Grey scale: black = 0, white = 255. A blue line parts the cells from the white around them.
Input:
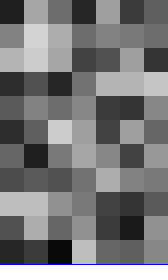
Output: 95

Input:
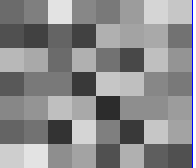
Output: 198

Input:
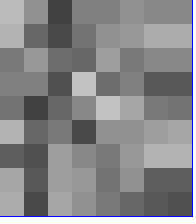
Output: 136

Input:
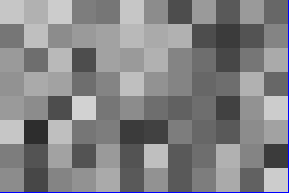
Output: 103

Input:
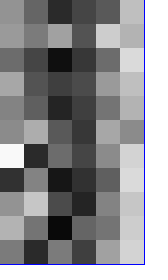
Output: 191
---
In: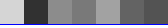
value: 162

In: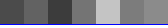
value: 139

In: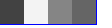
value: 133

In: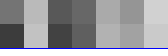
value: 202

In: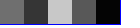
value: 111

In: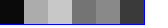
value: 172

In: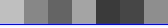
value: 164

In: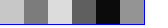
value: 199

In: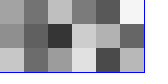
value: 225
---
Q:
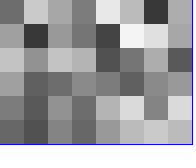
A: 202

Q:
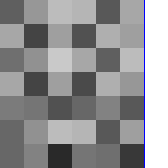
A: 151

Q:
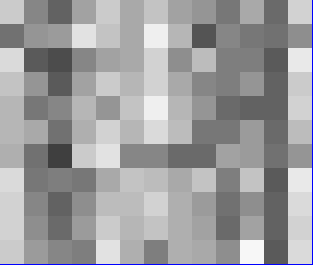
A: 134

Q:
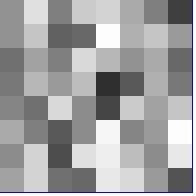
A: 224

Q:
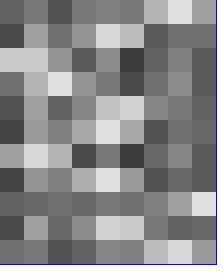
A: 120
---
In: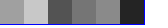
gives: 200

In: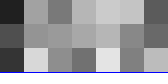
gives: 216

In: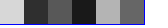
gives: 47

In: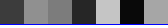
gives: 144

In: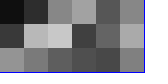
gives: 122

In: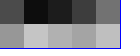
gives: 197
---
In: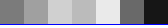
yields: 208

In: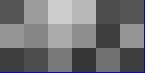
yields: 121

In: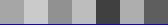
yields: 145

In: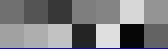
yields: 194

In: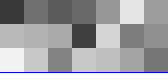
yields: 131

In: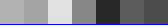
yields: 225

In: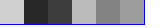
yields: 61

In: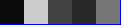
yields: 66

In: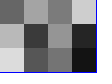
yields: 116
